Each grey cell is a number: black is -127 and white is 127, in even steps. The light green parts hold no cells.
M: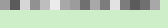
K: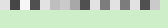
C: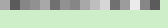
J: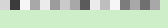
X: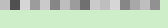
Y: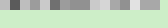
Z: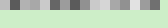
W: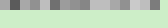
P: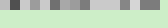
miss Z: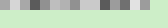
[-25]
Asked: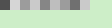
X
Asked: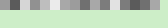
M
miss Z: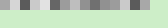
[50]
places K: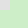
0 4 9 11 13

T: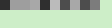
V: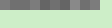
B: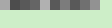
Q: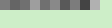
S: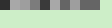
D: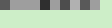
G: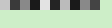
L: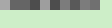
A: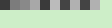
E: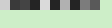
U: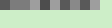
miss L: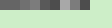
[30]
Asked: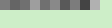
Q
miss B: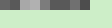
[18]
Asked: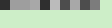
T

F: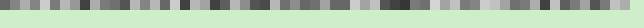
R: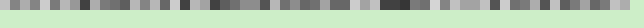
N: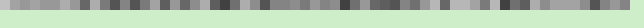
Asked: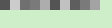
R
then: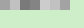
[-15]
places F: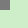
5 10 41 46 52 57 60
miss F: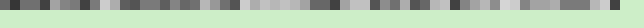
[-53]

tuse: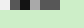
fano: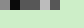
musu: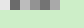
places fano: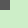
2 3 5
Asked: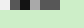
tuse
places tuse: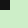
2

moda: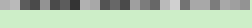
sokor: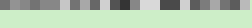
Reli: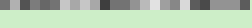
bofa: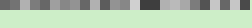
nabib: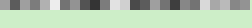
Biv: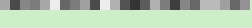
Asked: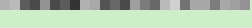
moda
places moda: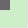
11 15
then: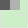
[-3]
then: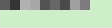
[-24]
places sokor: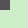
11

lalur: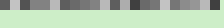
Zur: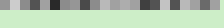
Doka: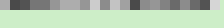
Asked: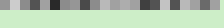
Zur
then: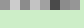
[2]
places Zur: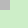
10 18

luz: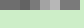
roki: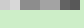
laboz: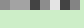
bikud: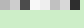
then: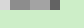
[-39]
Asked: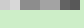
roki
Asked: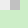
bikud
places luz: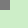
3 6 7
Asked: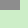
roki
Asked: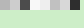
bikud

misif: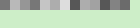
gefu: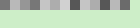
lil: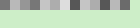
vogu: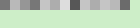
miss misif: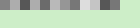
[34]
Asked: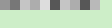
lil

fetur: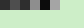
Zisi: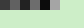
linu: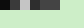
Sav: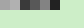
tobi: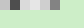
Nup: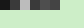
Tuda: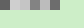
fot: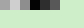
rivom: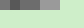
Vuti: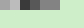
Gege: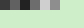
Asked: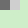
Gege
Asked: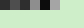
fetur
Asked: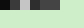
linu
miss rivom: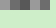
[-9]
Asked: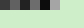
Zisi
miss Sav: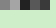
[49]

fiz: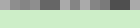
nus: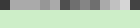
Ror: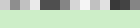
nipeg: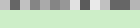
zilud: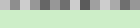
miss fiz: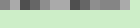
[-5]
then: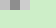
[23]
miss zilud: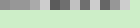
[32]
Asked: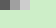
zilud
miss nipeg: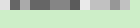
[53]
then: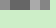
[42]
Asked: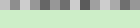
zilud

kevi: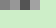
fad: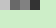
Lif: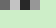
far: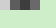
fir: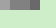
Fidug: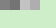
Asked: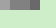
fir
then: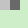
[1]
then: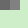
[-76]
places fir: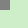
1 2
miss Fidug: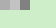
[-11]

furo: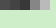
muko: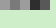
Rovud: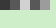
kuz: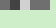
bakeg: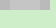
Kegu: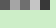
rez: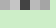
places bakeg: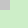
1 2 3
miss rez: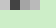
[47]
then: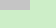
[58]
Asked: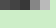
furo
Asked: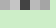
rez
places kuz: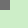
0 3 4

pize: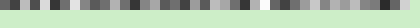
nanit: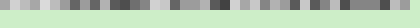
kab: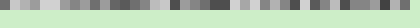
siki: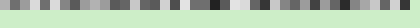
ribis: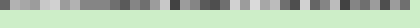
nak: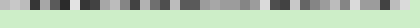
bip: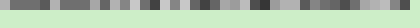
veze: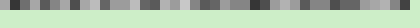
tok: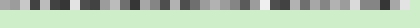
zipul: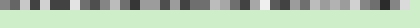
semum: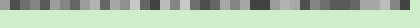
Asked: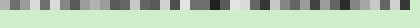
siki
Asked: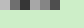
tok
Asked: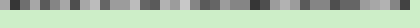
veze
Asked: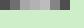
bip
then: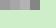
[-61]

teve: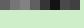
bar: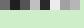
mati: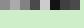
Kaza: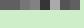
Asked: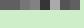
Kaza
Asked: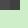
teve
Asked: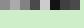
mati
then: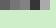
[-43]
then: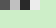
[33]

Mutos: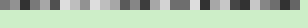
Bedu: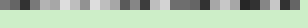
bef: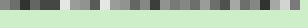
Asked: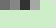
bef
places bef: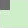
1 19 21 24
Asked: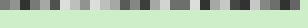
Mutos
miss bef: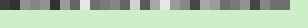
[-47]
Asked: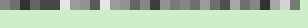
bef
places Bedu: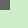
1 19 29
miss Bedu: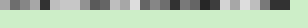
[51]

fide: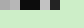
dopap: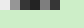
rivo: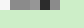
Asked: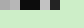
fide
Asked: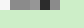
rivo
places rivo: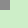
1 2 5
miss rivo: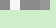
[-83]

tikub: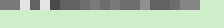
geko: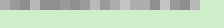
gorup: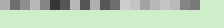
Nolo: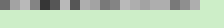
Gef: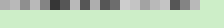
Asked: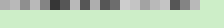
Gef
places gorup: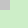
13 16
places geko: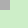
0 11 13 14
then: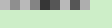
[-41]

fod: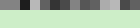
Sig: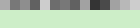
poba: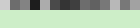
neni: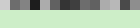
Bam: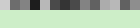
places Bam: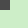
5 7
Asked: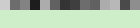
neni
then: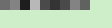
[44]
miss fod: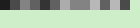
[-41]

